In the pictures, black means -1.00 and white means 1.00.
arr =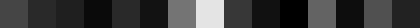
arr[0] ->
-0.46
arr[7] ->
0.79
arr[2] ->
-0.76
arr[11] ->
-0.22

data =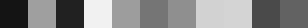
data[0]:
-0.84
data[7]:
0.65
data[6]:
0.12
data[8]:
0.66

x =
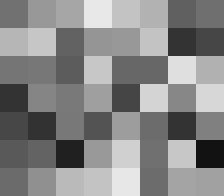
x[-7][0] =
-0.11
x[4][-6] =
-0.06
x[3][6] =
0.06
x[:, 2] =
[0.30, -0.23, -0.28, -0.05, -0.06, -0.75, 0.46]
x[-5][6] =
0.75
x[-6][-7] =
0.55
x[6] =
[-0.16, 0.13, 0.46, 0.53, 0.81, -0.15, 0.29, 0.26]
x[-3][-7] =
-0.61
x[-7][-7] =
0.19
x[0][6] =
-0.25
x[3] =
[-0.60, 0.04, -0.05, 0.25, -0.46, 0.66, 0.06, 0.69]
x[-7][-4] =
0.53
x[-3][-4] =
0.23
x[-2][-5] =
0.20
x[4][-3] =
-0.15
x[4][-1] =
0.00
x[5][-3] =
-0.12
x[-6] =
[0.43, 0.55, -0.23, 0.17, 0.19, 0.53, -0.60, -0.45]

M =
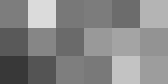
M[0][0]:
-0.02
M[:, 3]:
[-0.03, 0.20, -0.05]
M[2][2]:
-0.01
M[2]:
[-0.56, -0.34, -0.01, -0.05, 0.53, 0.23]
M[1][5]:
0.15

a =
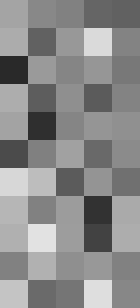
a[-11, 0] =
0.29
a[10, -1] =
0.06
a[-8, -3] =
0.12
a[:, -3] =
[0.01, 0.19, 0.04, 0.12, 0.04, 0.26, -0.29, 0.22, 0.23, 0.12, -0.08]
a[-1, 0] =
0.54
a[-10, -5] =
0.35
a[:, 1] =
[0.07, -0.24, 0.21, -0.27, -0.63, 0.00, 0.48, 0.01, 0.77, 0.39, -0.17]
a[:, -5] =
[0.29, 0.35, -0.68, 0.36, 0.28, -0.41, 0.69, 0.43, 0.38, 0.01, 0.54]
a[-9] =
[-0.68, 0.21, 0.04, 0.18, -0.06]
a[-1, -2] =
0.74
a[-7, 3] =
0.17
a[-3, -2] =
-0.48
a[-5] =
[0.69, 0.48, -0.29, 0.16, -0.12]
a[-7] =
[0.28, -0.63, 0.04, 0.17, 0.13]

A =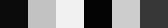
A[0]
-0.91
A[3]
-0.97
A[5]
-0.57

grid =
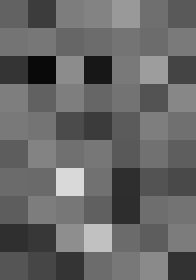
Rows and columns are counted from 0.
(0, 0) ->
-0.23
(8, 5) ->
-0.27
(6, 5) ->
-0.35
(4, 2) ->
-0.41
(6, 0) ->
-0.16
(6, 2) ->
0.70
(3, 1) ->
-0.24
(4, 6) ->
-0.12
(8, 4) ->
-0.16
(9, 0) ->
-0.33
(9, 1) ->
-0.45
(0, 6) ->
-0.30
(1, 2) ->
-0.20
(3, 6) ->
0.06
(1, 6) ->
-0.04
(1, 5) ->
-0.15
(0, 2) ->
-0.02
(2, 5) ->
0.23
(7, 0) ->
-0.27
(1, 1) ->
-0.07
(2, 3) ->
-0.82
